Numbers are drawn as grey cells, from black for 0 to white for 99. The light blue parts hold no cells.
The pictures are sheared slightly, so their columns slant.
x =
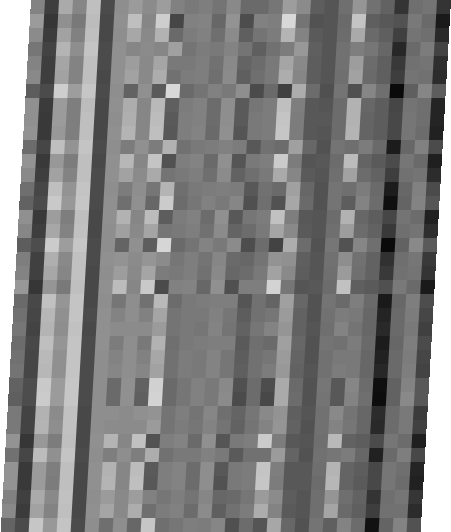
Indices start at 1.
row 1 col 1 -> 51
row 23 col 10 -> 50
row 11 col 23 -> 45
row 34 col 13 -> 51
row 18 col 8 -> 39
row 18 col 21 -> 42
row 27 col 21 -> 38
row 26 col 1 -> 44
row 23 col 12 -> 45
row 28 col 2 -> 30
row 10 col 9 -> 52
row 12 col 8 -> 71
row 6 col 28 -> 45
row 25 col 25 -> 48
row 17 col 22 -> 33
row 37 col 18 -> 48
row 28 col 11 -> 81
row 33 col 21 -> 39
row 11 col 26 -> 41
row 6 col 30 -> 17
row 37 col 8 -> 64
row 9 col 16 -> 35
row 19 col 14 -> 45
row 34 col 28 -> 46
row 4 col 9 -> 54
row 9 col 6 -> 28
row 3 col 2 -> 23
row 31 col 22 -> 32
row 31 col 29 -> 47
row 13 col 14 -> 43
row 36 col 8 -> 60
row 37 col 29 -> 44
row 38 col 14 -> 49
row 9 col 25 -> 39
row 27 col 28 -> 41
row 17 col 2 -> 24
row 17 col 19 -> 64
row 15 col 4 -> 59
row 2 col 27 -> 32
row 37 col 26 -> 37

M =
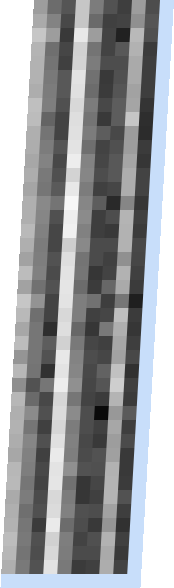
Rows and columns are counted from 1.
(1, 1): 61
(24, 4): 86
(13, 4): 82
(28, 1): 55
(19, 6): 29
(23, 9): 23
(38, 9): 19
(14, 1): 64
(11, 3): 33
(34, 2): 49
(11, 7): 31
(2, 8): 56
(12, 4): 92
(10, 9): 17
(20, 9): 25
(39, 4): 81
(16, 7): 30
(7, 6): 23
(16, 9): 25
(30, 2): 54
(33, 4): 91
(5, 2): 45
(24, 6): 21
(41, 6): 23
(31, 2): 46
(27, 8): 75
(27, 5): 52
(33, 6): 29
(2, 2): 51
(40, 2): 45
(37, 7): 30
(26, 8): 63
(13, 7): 34
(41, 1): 68
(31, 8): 65
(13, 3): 31
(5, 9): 24

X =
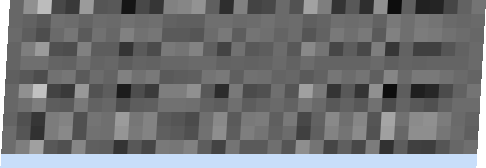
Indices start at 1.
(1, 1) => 40
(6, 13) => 36
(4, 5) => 30
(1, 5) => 22
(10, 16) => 55
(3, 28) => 50
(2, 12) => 38
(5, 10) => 39
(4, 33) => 38
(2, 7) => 42
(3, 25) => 43
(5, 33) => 39
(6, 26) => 45
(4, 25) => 36
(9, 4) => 48
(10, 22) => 25
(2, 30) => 47
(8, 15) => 38
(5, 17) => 39
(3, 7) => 44
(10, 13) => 35
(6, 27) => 37
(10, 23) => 37
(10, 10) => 47
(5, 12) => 40
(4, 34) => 41
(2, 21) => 42
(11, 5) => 31
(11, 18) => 35
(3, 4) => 41
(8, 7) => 38
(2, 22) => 37
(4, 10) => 35
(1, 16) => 18
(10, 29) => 40
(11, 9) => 20
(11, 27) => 48
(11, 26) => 28

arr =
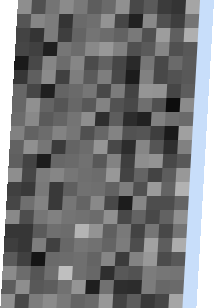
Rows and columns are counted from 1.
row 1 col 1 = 55
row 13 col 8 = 59
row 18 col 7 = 44
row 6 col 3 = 54
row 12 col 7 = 34
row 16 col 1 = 53
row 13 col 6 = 43
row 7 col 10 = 58
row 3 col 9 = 47
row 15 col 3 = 51
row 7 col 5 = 41
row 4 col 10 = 35
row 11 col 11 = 33
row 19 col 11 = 59
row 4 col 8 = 50
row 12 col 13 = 34
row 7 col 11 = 57
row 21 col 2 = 55
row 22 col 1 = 56
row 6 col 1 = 21
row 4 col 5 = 42
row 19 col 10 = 51
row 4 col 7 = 59
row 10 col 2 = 38
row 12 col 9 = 24
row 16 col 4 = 50
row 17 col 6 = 70
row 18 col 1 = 24
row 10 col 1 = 50
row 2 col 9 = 13
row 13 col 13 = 59
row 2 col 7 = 57
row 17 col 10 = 26
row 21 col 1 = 36
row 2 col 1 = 33
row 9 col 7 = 18
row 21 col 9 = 18
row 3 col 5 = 39

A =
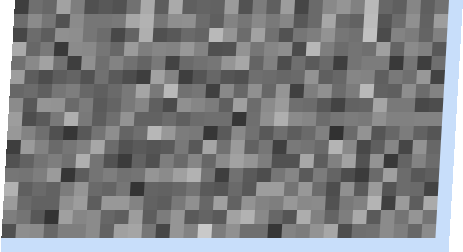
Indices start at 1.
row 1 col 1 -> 24
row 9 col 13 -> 37
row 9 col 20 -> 68
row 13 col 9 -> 44
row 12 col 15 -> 40
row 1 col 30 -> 37
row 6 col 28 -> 47
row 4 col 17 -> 57
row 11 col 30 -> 57
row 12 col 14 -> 52
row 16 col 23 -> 50
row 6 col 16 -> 33
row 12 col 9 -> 23
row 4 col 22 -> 71
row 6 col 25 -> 52
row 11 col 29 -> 27
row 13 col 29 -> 42
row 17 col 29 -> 49
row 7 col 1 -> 40
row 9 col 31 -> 51
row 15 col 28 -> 25
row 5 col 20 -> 30
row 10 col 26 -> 57
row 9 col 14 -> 42
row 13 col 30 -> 34
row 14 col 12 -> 38
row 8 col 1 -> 54
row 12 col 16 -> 54
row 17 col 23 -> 57
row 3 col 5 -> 55
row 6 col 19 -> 42
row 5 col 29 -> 46
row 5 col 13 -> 41
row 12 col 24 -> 50
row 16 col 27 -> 35
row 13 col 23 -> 48
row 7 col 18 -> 56
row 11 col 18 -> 38
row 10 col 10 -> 43
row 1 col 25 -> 50

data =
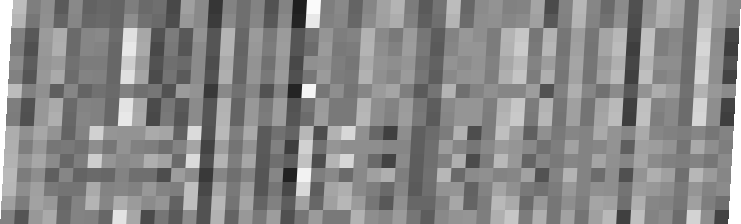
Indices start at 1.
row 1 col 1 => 73
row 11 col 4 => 46
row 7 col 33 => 43
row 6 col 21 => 31
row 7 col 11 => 46
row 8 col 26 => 70
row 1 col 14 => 53
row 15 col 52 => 43
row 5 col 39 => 61
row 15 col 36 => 72
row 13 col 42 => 51
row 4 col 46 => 75
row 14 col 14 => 74
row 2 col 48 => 61
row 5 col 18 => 57
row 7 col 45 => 34
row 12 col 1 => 69
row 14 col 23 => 36
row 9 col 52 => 24
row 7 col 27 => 60
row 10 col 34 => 30
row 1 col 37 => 51
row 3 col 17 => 40
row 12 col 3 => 65
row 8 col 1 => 49
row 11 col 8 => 46
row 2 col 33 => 42
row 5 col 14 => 54
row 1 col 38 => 64
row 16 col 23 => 60
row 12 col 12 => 63
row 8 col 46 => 74
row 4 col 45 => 24
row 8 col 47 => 51
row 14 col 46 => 61
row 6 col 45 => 25
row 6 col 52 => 26
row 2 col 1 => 70
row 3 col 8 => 42
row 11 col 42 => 51
